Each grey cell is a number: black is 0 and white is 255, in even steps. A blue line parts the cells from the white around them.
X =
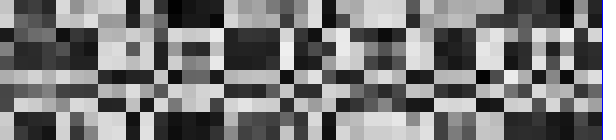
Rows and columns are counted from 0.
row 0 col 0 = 196
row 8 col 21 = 53
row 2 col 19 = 45
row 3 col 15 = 191
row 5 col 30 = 30
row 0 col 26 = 213
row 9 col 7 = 217
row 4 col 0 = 77
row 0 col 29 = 89
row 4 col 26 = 69
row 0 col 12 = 1
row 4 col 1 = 43
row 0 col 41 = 142
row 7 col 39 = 214
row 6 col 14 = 211
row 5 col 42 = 221
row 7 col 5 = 217
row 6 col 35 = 211
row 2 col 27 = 12
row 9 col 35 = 194
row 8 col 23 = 22
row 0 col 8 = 212
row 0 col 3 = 39
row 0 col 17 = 154
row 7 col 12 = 120
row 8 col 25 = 188
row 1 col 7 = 153
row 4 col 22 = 30
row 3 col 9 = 89
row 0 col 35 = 177
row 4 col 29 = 223
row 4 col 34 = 225
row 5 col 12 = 15
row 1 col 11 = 110
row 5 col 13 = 101
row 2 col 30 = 165
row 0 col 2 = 62

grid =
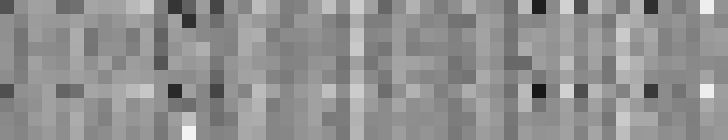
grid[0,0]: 83
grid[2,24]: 129
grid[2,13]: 149
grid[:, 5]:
[112, 160, 172, 171, 165, 160, 112, 160, 172, 168]
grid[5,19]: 132
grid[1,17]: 164
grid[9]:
[139, 133, 145, 154, 142, 168, 135, 141, 156, 140, 151, 120, 150, 243, 139, 131, 134, 168, 163, 134, 135, 147, 154, 145, 121, 181, 135, 140, 157, 141, 148, 141, 121, 136, 157, 149, 117, 156, 147, 149, 161, 131, 165, 132, 189, 152, 154, 142, 146, 128, 147, 152]
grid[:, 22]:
[159, 152, 146, 139, 147, 153, 161, 161, 161, 154]
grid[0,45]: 178
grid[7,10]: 157
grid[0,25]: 204
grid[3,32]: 130
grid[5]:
[141, 127, 155, 153, 151, 160, 154, 138, 158, 159, 156, 145, 142, 140, 149, 103, 145, 162, 163, 132, 123, 139, 153, 136, 120, 179, 137, 122, 165, 142, 134, 137, 120, 116, 170, 152, 129, 152, 121, 141, 162, 138, 144, 119, 178, 171, 140, 136, 136, 138, 163, 136]
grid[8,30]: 141
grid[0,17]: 132
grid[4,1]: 124
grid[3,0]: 148
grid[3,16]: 130
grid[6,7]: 160
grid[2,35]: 144
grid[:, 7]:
[161, 140, 140, 145, 161, 138, 160, 133, 129, 141]
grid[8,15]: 111
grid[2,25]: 193
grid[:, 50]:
[238, 152, 155, 151, 140, 163, 238, 170, 158, 147]
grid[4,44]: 199
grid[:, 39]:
[138, 147, 149, 146, 149, 141, 128, 142, 140, 149]
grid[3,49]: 133
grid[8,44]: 202
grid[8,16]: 123
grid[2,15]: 134
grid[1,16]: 136
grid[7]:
[126, 138, 145, 161, 151, 160, 146, 133, 170, 143, 157, 146, 116, 109, 134, 115, 144, 163, 180, 124, 139, 144, 161, 155, 123, 186, 155, 139, 165, 143, 148, 137, 123, 146, 170, 148, 129, 180, 117, 142, 161, 121, 161, 132, 180, 155, 133, 140, 131, 130, 170, 155]
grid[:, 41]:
[79, 141, 137, 143, 130, 138, 78, 121, 143, 131]
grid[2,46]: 168

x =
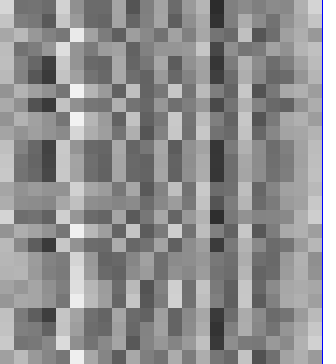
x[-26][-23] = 214
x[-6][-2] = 171
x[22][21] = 155
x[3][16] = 143
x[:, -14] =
[84, 101, 158, 98, 101, 110, 191, 115, 194, 175, 101, 105, 104, 167, 139, 90, 196, 103, 134, 140, 185, 197, 107, 104, 88, 168]
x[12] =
[200, 115, 104, 72, 200, 162, 110, 98, 165, 104, 100, 165, 98, 144, 172, 54, 110, 165, 141, 113, 126, 164, 192]
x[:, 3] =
[108, 89, 130, 151, 64, 58, 145, 58, 146, 147, 66, 69, 72, 147, 135, 98, 147, 58, 131, 128, 144, 147, 62, 98, 136, 134]
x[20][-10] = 112
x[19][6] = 155
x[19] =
[179, 181, 154, 128, 122, 220, 155, 106, 99, 140, 155, 111, 145, 136, 156, 115, 109, 181, 100, 107, 156, 175, 146]
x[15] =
[212, 110, 114, 98, 207, 150, 107, 101, 165, 90, 119, 167, 101, 153, 179, 46, 121, 146, 132, 133, 137, 176, 206]
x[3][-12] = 149
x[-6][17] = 198
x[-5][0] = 150
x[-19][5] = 144
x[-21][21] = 149
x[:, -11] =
[107, 94, 162, 149, 92, 104, 199, 111, 201, 199, 92, 99, 98, 191, 156, 101, 206, 96, 139, 145, 207, 209, 100, 100, 132, 172]
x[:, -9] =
[181, 170, 167, 198, 163, 161, 186, 152, 187, 199, 163, 171, 172, 201, 194, 179, 189, 159, 151, 156, 195, 190, 167, 173, 192, 173]
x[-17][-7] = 106
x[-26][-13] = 127
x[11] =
[197, 117, 101, 69, 199, 163, 111, 99, 165, 105, 99, 163, 99, 142, 171, 55, 110, 167, 140, 111, 124, 161, 190]
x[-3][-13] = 131
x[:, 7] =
[107, 102, 124, 156, 102, 104, 154, 115, 155, 158, 102, 99, 98, 156, 139, 101, 158, 106, 100, 106, 156, 158, 100, 104, 137, 133]
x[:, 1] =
[113, 126, 185, 114, 132, 131, 179, 144, 178, 147, 131, 117, 115, 146, 142, 110, 174, 137, 178, 181, 151, 168, 123, 128, 116, 186]
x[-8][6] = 152
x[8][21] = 176
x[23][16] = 128
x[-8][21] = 177
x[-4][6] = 112
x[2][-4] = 110
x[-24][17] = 192
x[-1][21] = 175

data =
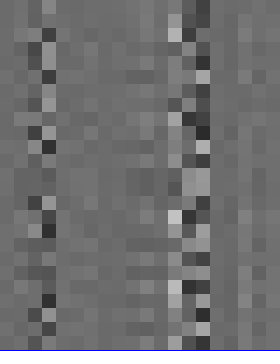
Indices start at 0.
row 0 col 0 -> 107
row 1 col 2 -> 98
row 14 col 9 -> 107
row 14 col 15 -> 111
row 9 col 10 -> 121
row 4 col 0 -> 106
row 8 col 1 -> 122
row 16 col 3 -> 48
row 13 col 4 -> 109
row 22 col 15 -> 111
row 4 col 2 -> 80
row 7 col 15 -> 111
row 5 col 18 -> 101
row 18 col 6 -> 109
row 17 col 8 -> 108
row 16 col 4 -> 116
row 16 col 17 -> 119
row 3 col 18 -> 104
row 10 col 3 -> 49
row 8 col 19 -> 112
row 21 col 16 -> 102
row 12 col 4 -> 110
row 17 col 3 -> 91
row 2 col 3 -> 64
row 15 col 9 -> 110
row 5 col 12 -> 126
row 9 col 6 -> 118
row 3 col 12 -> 96
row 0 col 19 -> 108
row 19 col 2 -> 87
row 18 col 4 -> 109
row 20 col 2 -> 110
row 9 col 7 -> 106
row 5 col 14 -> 165
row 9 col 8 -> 112
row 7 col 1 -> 103
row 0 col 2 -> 99
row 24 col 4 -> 109
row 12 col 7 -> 106
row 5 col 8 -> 106

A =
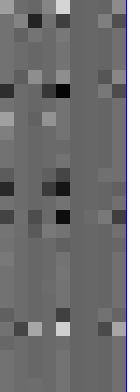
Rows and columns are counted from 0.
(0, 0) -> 158
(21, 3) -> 106
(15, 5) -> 101
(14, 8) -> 112
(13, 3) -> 59
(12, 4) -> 69
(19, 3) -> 106
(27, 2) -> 109
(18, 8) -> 112
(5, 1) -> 94
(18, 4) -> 115
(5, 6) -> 103
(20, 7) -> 101
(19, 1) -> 108
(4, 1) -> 108
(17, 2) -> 103
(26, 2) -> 103
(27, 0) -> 114
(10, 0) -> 114
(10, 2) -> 103
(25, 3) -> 106
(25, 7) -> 101
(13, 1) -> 108
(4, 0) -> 114
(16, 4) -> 115
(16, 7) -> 101
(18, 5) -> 101
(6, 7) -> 120
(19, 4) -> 117
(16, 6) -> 103
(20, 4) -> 115
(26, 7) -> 101
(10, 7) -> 101
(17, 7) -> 101
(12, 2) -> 103
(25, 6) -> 103
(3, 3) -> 106
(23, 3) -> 106

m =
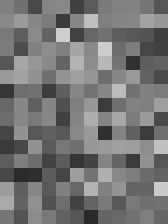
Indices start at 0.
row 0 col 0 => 129
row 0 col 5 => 65
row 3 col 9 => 125
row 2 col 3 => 99
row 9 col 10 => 60
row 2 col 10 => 84
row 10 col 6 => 151
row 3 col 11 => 65
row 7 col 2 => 96
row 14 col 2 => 144
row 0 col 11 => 85
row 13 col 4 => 128
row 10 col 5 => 111
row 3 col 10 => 70
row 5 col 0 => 154
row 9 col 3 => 96
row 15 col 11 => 101
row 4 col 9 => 49
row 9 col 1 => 146
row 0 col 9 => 131
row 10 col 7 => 154
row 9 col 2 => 87
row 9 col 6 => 153
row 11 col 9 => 59
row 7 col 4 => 80
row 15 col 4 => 98
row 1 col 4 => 58
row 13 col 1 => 95
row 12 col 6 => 115
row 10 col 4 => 119
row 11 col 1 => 126
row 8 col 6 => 173
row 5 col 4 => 147
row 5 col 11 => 73
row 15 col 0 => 118
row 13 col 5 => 102
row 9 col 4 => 88
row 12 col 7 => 175

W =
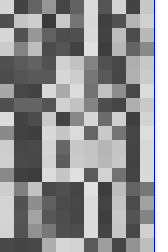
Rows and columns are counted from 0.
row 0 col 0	213
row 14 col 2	142
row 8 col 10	210
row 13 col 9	99
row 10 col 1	71
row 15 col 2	163
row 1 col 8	82
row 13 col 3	73
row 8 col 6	215
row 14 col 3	96
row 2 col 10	185
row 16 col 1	83
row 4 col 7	81
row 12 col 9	68
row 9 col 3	217
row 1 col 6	217
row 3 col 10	138
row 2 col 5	80
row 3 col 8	182
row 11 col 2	72
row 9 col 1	66
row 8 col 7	108
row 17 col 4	214
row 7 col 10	201
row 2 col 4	78
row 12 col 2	60
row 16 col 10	209
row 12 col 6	90
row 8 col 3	201
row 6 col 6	114
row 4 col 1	90
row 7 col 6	132
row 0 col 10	199
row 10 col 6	195
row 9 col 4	197

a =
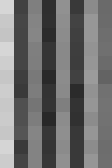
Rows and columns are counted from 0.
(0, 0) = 214
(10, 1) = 58
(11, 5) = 57
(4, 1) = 69
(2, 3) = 43
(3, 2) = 127
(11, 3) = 55
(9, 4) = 143
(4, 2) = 126
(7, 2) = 117
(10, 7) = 109
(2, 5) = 64
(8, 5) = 49
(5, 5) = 65
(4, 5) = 61
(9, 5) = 56
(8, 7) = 114
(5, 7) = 99
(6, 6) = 146
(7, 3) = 52
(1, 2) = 132
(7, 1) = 80
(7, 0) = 200
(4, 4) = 137
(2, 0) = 196
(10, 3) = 52
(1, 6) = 151
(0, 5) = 57
